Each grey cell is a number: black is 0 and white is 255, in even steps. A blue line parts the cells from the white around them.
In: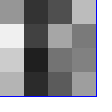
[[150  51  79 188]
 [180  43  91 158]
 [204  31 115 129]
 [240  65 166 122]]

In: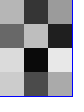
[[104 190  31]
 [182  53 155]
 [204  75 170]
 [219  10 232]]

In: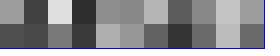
[[ 78  72 121  58 175 150  98  51 106 188 106]
 [157  65 222  45 142 136 181  92 136 195 157]]

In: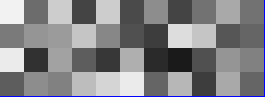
[[ 93 141 129 189 213 235 101 183  61 169 101]
 [122 149 155 197 135  80  61 221 197  86 101]
 [235  49 162  93  55 175  42  26  80 149 129]
 [242 108 205  68 205  74 141  68 114 169 114]]

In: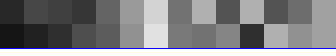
[[ 21  34  47  78  92 145 225 120 114 133  47 175 145 160]
 [ 40  71  63  55 100 153 210 114 175  84 175  84 108 160]]

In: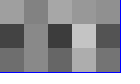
[[ 67 137  60 196  83]
 [110 137 102 173 116]
 [159 130 167 152 144]]
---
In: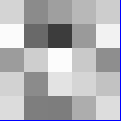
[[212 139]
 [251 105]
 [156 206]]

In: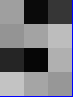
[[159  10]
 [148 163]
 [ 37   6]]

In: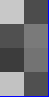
[[200  76]
 [ 80 122]
 [ 60 115]]

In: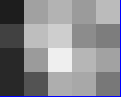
[[ 29 161]
 [ 65 190]
 [ 40 155]]

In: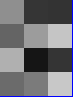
[[143  53]
 [100 156]
 [176  21]]

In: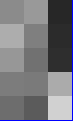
[[139 153]
 [173 127]
 [151 113]]
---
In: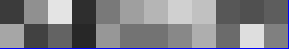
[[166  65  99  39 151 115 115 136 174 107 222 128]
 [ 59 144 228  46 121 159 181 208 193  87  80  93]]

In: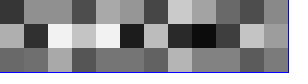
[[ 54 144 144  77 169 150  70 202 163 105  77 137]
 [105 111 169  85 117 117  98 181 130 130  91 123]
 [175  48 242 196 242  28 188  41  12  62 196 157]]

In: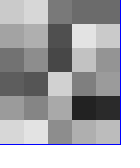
[[114 141  71 194 148]
 [163 175  79 227 202]
 [202 215 121 107 107]
 [215 227 141 175 188]
 [155 133 169  34  42]
 [ 93  85 209 127 155]]

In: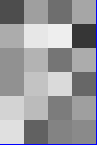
[[ 77 159 110 166]
 [145 179 117 172]
 [211 187 124 159]
 [224  97 131 138]
 [145 195 218 103]
 [172 231 238  54]]

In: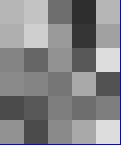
[[182 195 110  46 182]
 [138 132 118 169  82]
 [ 75  88 126 110 126]
 [146  75 138 169 221]
 [132 102 146  88 221]
 [175 207 154  53 161]]

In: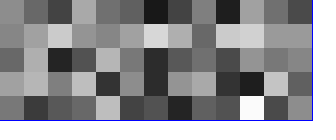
[[104 175  36  82 182 120  44  88 112  74 148 120 134]
 [141 104  67 169 112  96  24  67 127  30 161 112  74]
 [120  59  88 104 190  67  82  36  96  82 251  74 141]
 [161 182 127 190  51 141  44 148 169  51  30 196  96]
 [134 161 203 148 134 161 215 175 104 203 209 154 154]]
